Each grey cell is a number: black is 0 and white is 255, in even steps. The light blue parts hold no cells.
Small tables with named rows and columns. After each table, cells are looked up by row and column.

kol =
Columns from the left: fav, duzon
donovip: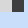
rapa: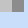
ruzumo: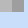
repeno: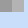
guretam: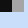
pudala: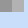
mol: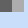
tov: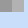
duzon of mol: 173
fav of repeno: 155
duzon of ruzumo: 158
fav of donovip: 216
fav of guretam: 15
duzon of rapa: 140

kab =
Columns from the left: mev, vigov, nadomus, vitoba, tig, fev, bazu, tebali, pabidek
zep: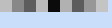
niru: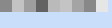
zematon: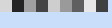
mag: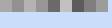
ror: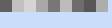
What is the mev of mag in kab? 169
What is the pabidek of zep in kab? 196
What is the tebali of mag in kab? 127
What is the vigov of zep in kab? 136
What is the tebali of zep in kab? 151
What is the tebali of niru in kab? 136
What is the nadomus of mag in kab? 179
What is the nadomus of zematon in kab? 160
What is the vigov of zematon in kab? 36
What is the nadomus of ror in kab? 212
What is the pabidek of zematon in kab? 64
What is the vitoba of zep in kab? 187
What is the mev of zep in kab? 190
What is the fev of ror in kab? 188
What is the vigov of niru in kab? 195
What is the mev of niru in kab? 137
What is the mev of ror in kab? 96
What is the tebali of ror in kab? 87

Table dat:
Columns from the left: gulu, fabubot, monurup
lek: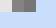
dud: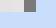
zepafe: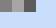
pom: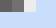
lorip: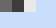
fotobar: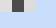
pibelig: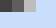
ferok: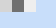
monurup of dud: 122
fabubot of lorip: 60
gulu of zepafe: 128
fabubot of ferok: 112
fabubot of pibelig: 94
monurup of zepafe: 92
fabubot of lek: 131
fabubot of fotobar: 75
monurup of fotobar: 220

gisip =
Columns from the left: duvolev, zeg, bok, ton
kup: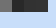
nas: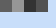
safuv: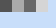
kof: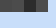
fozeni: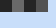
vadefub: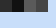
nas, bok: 51
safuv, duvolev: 83
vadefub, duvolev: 45
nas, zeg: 150
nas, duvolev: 95
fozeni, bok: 37
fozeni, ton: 82
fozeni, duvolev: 37
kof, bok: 44
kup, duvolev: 113
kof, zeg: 76
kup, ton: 51
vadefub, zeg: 17
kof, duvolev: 73
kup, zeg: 41
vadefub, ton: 69
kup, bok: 50
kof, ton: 76
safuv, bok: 104
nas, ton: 81

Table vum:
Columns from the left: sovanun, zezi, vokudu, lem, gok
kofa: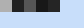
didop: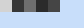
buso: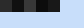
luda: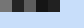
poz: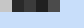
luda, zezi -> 36
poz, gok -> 75
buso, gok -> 24
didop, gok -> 69
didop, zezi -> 54
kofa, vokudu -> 85
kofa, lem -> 24
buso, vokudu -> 56
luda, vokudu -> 93
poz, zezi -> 42
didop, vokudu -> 110
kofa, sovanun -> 176
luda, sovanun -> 117
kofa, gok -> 37
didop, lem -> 43
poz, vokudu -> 59
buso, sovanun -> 43
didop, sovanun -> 211

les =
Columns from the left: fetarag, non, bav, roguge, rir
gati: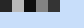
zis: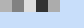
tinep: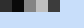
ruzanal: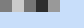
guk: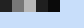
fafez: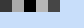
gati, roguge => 131
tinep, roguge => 191
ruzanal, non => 202
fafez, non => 170
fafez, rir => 70
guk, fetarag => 34
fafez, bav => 0
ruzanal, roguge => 45
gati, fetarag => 38
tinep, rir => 60
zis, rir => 172
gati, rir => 52
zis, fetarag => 179
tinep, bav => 132
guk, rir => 10

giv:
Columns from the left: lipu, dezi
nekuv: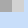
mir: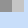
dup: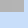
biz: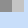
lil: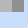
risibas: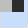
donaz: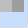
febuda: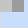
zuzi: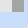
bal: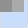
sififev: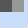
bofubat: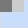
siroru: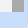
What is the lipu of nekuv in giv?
169
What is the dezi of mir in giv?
197
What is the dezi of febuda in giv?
156
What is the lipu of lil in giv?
183
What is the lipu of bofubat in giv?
120
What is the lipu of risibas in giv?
190
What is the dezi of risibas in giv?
44
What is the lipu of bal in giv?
144
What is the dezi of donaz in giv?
158
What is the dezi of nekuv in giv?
210
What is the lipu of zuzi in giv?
229
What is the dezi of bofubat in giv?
204
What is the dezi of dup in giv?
180
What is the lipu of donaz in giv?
190
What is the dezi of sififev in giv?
152
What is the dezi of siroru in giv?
170
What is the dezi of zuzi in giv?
165

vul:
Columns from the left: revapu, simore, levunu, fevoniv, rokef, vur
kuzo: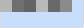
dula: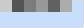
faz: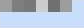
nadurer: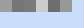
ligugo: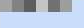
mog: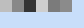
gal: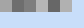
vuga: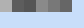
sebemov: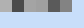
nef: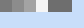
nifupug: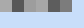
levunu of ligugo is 94
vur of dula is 172
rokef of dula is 97
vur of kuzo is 139
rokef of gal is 103
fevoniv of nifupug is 167
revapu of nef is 121
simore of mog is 136
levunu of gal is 126
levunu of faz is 120
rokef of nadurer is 110
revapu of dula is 203

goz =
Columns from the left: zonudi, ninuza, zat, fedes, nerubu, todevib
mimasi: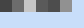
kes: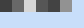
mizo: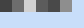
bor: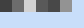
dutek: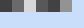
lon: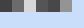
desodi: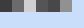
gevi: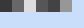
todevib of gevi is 151
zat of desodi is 208
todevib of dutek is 147
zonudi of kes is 63
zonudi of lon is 65
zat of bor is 210
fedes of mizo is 92
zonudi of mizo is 66
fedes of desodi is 85
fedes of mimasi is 90
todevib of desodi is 145

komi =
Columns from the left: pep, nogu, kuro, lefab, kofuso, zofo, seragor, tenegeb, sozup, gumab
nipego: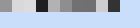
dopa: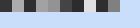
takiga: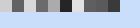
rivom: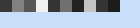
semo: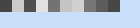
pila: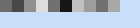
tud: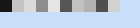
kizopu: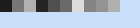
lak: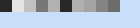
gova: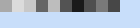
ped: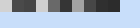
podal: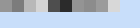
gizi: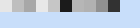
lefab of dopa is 162
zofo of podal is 43
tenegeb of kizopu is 132
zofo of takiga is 37
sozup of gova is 121
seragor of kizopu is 220

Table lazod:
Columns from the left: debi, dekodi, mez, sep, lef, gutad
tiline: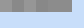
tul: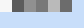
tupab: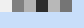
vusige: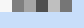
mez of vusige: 165
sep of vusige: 79
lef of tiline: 140
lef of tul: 186
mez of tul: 144
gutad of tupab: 117
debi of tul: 247
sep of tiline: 136
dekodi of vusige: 127

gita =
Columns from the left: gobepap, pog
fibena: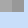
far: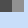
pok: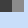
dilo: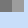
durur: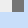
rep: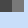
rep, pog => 120
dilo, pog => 157
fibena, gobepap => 168
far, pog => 145
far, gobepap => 77
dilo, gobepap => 118
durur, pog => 117
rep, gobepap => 71
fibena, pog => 152
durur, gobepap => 238
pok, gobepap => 62
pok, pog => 139
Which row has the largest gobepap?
durur

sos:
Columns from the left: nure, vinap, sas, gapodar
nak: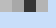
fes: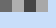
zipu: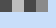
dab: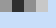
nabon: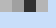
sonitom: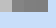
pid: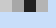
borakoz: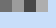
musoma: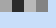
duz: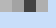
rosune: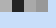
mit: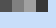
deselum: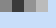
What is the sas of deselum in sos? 147
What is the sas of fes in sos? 70
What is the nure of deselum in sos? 134
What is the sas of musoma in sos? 184
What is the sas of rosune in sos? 169
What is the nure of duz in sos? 183
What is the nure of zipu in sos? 77
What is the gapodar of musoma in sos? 131
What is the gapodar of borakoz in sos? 174
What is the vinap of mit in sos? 128
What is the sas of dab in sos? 143
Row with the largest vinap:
zipu

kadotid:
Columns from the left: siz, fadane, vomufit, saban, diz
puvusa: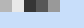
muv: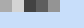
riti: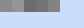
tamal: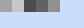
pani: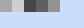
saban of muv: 94
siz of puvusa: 182
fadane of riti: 149
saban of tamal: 98
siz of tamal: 164
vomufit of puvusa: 54
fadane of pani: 207
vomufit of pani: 71
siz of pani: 168
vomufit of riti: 108

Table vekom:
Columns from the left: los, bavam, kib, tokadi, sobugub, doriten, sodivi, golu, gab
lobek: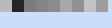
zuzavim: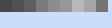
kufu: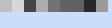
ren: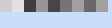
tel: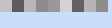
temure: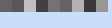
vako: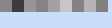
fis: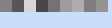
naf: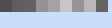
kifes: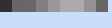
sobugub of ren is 70
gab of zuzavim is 116
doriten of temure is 100
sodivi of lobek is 144
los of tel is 195
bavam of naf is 94
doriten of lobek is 168
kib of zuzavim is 94
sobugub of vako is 161
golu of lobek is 195
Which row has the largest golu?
lobek

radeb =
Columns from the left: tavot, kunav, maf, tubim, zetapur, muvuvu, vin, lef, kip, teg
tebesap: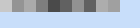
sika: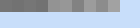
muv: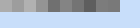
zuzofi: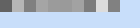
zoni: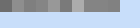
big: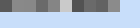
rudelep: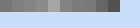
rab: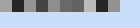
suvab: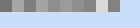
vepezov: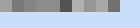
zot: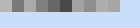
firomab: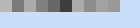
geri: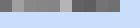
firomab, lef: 141
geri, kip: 115
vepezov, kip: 168
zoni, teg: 129
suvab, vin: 143
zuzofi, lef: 124
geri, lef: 94
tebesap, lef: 97
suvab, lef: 132
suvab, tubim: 164
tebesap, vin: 146
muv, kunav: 157
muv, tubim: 148
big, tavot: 89
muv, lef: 94
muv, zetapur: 112

